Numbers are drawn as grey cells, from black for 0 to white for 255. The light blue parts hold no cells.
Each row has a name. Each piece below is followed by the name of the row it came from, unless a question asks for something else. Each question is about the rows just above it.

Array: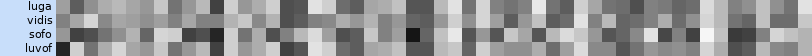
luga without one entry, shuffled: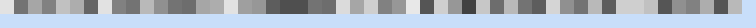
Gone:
[122]
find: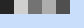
sofo
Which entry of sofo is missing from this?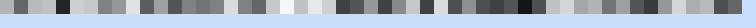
[71]
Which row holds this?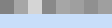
vidis

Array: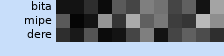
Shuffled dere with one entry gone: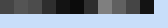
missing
[25]
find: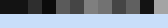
bita
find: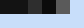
bita
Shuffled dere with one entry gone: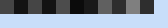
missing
[84]
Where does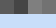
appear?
bita
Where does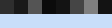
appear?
dere
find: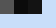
dere

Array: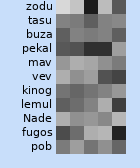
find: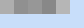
Nade
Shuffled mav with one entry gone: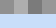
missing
[166]
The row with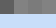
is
buza
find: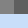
buza
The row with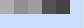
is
vev
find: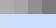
mav

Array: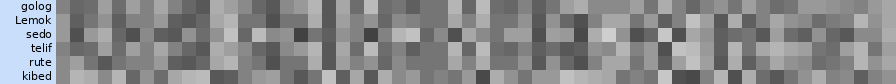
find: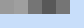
kibed
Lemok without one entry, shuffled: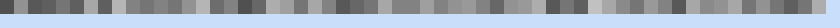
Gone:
[123]

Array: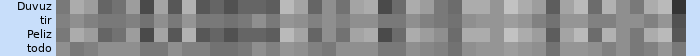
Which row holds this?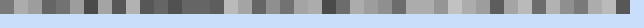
Peliz
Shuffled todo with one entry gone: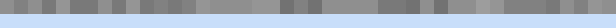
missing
[135]
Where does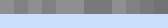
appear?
tir
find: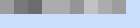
Duvuz
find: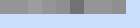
todo

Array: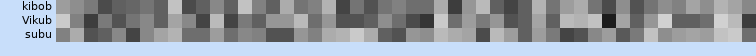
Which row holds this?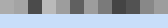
subu
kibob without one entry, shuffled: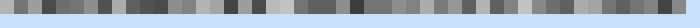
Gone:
[102]
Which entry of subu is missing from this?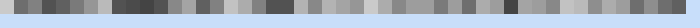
[89]

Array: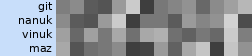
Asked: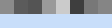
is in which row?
git
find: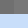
maz
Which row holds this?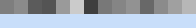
git
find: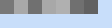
vinuk

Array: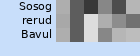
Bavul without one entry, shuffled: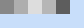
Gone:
[189]
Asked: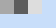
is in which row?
rerud
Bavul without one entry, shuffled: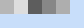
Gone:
[189]
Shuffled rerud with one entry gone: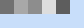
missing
[174]
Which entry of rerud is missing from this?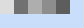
[168]
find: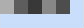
Sosog

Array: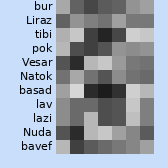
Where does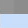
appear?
pok
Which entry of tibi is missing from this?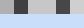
[36]
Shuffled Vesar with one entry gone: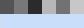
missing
[154]
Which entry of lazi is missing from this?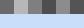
[191]
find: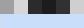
basad
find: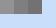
Liraz

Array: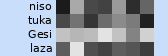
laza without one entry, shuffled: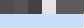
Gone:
[60]
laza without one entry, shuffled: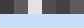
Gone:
[85]
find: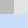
Gesi

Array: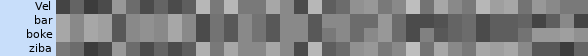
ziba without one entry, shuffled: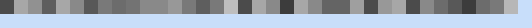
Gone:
[175]
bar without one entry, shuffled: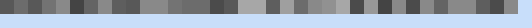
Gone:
[82]
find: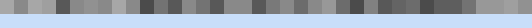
boke
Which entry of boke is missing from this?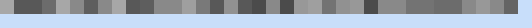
[129]

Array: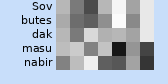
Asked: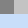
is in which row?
masu
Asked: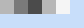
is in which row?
Sov
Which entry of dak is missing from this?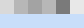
[177]

